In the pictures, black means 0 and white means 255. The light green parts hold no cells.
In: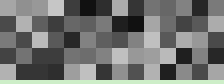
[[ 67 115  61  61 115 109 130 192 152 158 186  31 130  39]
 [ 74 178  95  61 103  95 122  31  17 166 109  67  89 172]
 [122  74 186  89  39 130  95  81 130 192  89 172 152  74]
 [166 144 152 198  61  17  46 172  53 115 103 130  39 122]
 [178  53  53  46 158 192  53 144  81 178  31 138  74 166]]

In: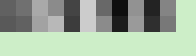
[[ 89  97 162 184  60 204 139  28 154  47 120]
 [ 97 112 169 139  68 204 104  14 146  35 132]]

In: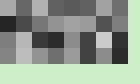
[[ 37  74 119 147 162 155  82 126]
 [126 183  58  44 140  66 203  50]
 [132 189 147 111 155  66 140  44]
 [169 103 177  97  90  97 162 111]]

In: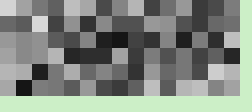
[[103  90 217  66 145  52 138  82  82 153 145  82  58 103 111]
 [153 138 145  90  74 132  30  22  66  52 132  30 125  45 189]
 [161 138 145 181  38  45  45 161  58 125  82 118  66  96  38]
 [167  22 125 118  90 153  74  58  96 189  90 181 189 132 161]
 [181 173  30 118 173 103 132 103  52 153 103 118  74 204 181]
 [210 161 118  96 189 167  74 132 181  66 111 153  58  74 125]]

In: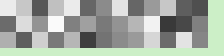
[[107 220 146 250 128 160 120 146 183 242  56  71 128]
 [175  94 207 120 183  63 114 140 154 214 107 227 134]
 [235 199  86 191 235 101 140 227 101 154 199  94  79]]

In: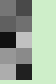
[[ 16 193]
 [ 97 112]
 [118  73]
 [151 138]
 [174  31]]
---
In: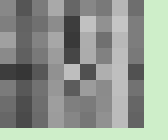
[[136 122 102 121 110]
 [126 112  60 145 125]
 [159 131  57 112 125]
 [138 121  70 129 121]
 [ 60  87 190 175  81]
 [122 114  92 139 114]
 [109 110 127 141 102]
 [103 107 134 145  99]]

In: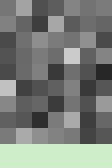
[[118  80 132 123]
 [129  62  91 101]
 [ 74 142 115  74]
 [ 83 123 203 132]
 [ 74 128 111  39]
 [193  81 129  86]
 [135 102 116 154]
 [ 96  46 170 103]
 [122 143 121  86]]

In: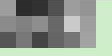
[[157  49 157]
 [139 142 202]
 [ 85  69 118]]

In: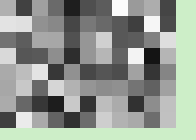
[[176 160  30  92 154  69]
 [227 145  70 105  63  74]
 [114 168  81 208  92 222]
 [217  89  45 182 243 181]
 [170 227 145  85 162 133]
 [167 104 178 140 116 161]
 [171  55 201 189  49 192]
 [ 63 170  48 206 169 193]]

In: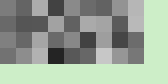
[[124 172 138  98 182]
 [105  86  97 164 185]
 [128 165 136 158 108]
 [114 178  88 199 119]]

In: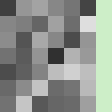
[[ 63 163 117]
 [134 101 109]
 [140 168  76]
 [114 148 178]
 [ 76 131 208]
 [105 195 116]
 [114  88 106]]

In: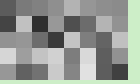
[[ 92 129 179 142]
 [ 68  47  79 180]
 [146 109 196 100]
 [214 195 125  94]
 [151 114 133  93]]
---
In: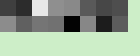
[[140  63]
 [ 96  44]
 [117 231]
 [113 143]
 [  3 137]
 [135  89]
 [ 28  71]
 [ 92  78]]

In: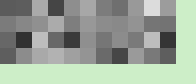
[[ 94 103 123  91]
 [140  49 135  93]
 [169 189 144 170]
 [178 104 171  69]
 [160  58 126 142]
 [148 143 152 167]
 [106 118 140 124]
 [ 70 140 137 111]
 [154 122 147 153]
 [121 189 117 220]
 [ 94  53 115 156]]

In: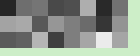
[[ 90 163  38]
 [ 97 169 110]
 [181  88 117]
 [ 63 150  73]
 [126 126  79]
 [166 107 174]
 [235  54  41]
 [165 147 114]]

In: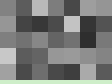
[[161 200 127 150 130]
 [ 74  92 114  68  92]
 [110 100 135  56 185]
 [ 73 151 100  75 125]
 [ 62 154 114 195  72]
 [170 143  46  53 158]
 [ 90 132 121  83 149]]

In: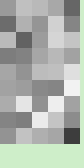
[[147 132 172 162 166 125 186 108 154]
 [194 126 229 157 147 130  98 177 192]
 [175 235 145 137 188 166 156 149 185]
 [166 196 238 133 191 184 213 209 168]
 [ 61 140 162 242 223 162 196 133 102]]

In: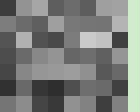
[[117  49  70  77  84 125  61]
 [140 105 135 106 177 107 147]
 [ 69  54 150 136  82  95 166]
 [ 57  46 153 148  73 159  94]
 [145  79 157 102 124 120 108]
 [130 110 144 110 202 117  93]
 [ 62 106  88  96 194 116 159]
 [129  64 105 149  64 180 162]]

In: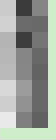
[[233 206 216 186 183 180 209 203]
 [127 146 156 135 134  61 107  59]
 [ 97 104 104  99 104 117 105 133]]

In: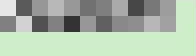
[[128 230]
 [210  90]
 [ 81 151]
 [129 184]
 [ 51 152]
 [151 113]
 [ 96 127]
 [137 170]
 [142  71]
 [183 120]
 [161 157]]
